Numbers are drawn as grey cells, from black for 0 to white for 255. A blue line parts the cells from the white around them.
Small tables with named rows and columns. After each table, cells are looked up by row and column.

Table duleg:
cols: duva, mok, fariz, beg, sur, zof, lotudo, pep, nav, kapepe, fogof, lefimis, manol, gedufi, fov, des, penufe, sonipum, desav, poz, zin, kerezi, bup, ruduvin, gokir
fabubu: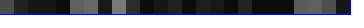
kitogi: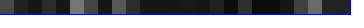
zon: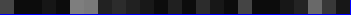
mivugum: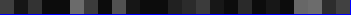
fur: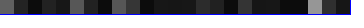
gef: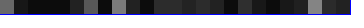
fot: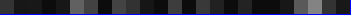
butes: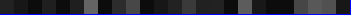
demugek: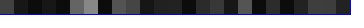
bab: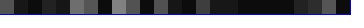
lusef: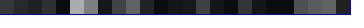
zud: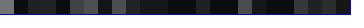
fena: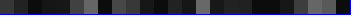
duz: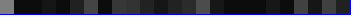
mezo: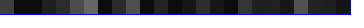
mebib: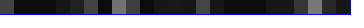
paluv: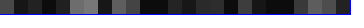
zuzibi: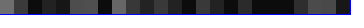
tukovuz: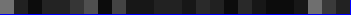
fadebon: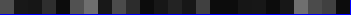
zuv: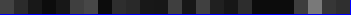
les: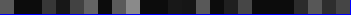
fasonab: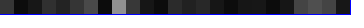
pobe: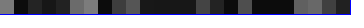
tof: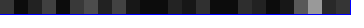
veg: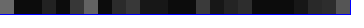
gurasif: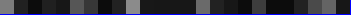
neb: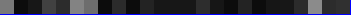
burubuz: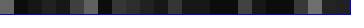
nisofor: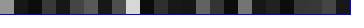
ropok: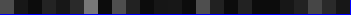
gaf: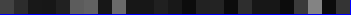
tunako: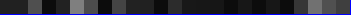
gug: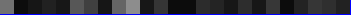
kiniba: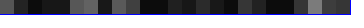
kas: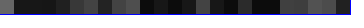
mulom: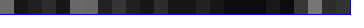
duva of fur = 96
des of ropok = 33
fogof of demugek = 22
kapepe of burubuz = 45
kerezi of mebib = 53
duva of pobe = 122
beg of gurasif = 32
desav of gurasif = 61
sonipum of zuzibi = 43

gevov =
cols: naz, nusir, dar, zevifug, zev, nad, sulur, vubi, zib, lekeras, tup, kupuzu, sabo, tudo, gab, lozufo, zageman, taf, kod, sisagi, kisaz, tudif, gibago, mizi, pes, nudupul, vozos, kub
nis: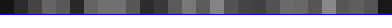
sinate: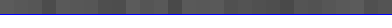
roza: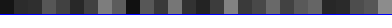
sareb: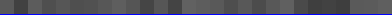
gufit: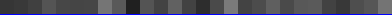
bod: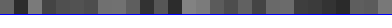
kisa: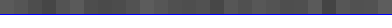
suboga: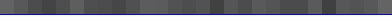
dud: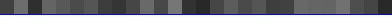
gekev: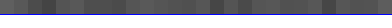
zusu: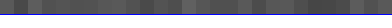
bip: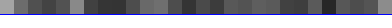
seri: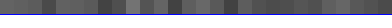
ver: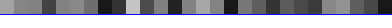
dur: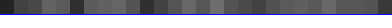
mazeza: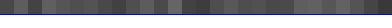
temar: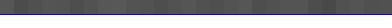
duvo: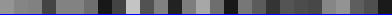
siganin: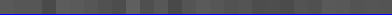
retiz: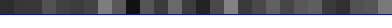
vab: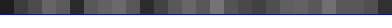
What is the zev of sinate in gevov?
89
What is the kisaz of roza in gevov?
66
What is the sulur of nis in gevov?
100
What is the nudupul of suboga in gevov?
83
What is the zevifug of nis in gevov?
101
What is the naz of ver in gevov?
164
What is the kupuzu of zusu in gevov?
83

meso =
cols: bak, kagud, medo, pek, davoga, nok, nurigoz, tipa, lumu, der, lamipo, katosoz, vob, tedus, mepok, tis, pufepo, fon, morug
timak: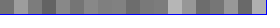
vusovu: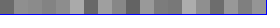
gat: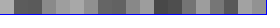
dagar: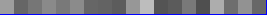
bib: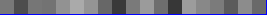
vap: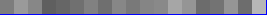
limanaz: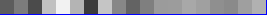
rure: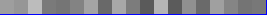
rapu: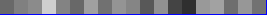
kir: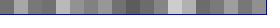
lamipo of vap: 133
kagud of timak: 157
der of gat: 136
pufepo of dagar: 110
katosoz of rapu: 145
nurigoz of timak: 136
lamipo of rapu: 88
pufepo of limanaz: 138
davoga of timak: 136
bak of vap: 125
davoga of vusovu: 141
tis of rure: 160
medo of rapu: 139
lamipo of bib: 155
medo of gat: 90
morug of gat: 146
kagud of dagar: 102
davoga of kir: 185
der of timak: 109
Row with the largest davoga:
limanaz

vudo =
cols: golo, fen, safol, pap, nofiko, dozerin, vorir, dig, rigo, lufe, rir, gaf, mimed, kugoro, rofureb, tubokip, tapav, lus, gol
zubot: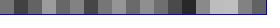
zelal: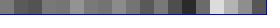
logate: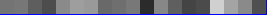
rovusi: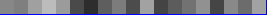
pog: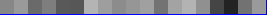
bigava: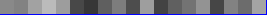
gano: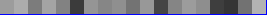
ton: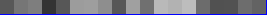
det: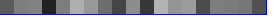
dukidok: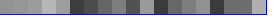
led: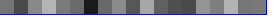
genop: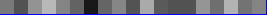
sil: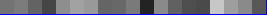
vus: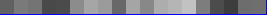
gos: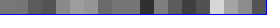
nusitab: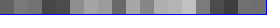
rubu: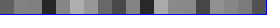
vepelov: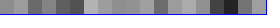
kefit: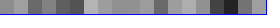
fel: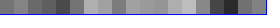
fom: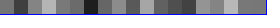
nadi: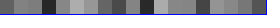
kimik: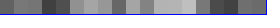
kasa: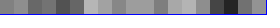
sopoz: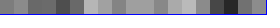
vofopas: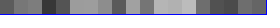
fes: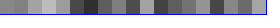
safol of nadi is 125
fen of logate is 119
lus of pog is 114
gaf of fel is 149
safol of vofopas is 125
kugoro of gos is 63
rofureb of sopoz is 139

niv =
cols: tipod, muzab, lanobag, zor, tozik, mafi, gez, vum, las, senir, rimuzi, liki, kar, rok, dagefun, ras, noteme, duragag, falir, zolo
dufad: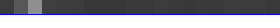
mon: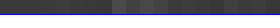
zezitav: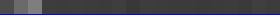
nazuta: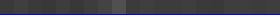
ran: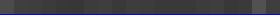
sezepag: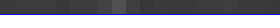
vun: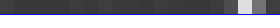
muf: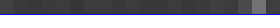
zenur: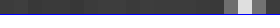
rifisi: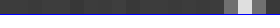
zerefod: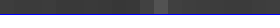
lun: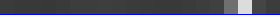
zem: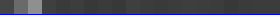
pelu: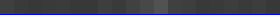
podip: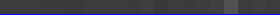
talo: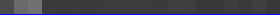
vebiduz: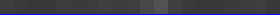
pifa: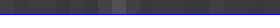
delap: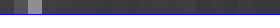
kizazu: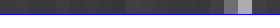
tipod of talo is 75
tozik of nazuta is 61
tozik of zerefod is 57
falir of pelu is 61
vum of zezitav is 59
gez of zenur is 59
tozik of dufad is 61
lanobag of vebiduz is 56
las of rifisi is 62

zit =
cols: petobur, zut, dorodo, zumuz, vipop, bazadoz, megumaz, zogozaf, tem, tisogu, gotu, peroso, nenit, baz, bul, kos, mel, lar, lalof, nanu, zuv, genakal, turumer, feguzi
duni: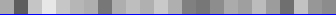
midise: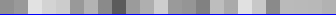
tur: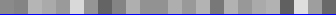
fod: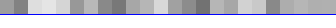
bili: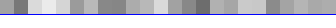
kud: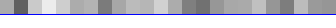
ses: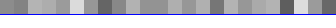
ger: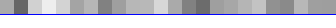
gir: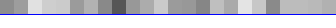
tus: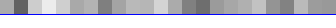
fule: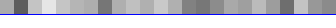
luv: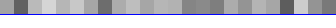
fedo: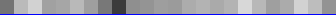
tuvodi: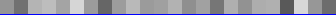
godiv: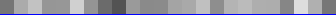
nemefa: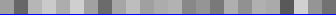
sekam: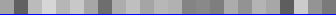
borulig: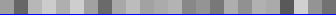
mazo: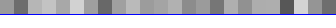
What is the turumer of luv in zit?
148
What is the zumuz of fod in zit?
229
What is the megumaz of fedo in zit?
159
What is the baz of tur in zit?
153
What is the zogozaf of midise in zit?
138
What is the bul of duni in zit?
119
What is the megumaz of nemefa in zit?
161
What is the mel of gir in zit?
170
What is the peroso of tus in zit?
212
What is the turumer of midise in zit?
184
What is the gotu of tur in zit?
146
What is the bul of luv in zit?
138
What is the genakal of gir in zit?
188
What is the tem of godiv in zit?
83
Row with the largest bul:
godiv

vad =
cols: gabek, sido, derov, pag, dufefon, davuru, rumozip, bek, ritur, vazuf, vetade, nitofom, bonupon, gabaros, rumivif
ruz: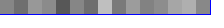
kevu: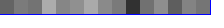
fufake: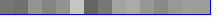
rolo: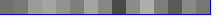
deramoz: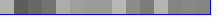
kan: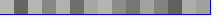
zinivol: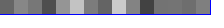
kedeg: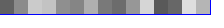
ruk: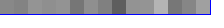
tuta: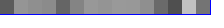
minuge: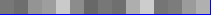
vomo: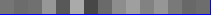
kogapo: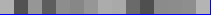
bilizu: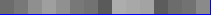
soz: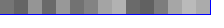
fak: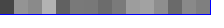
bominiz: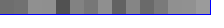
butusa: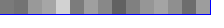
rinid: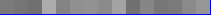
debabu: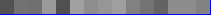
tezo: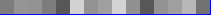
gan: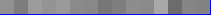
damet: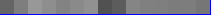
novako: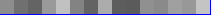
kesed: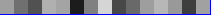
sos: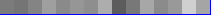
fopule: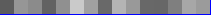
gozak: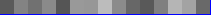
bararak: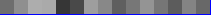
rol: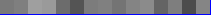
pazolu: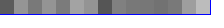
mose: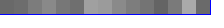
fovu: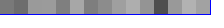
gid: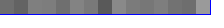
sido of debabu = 114
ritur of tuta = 153
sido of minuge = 110
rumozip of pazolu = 148
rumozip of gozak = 151
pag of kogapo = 93
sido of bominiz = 113
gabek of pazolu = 92
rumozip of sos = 142
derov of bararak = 173
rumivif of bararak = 104
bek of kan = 180
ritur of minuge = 111
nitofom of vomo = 150
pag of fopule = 98
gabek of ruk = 136
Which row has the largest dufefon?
butusa

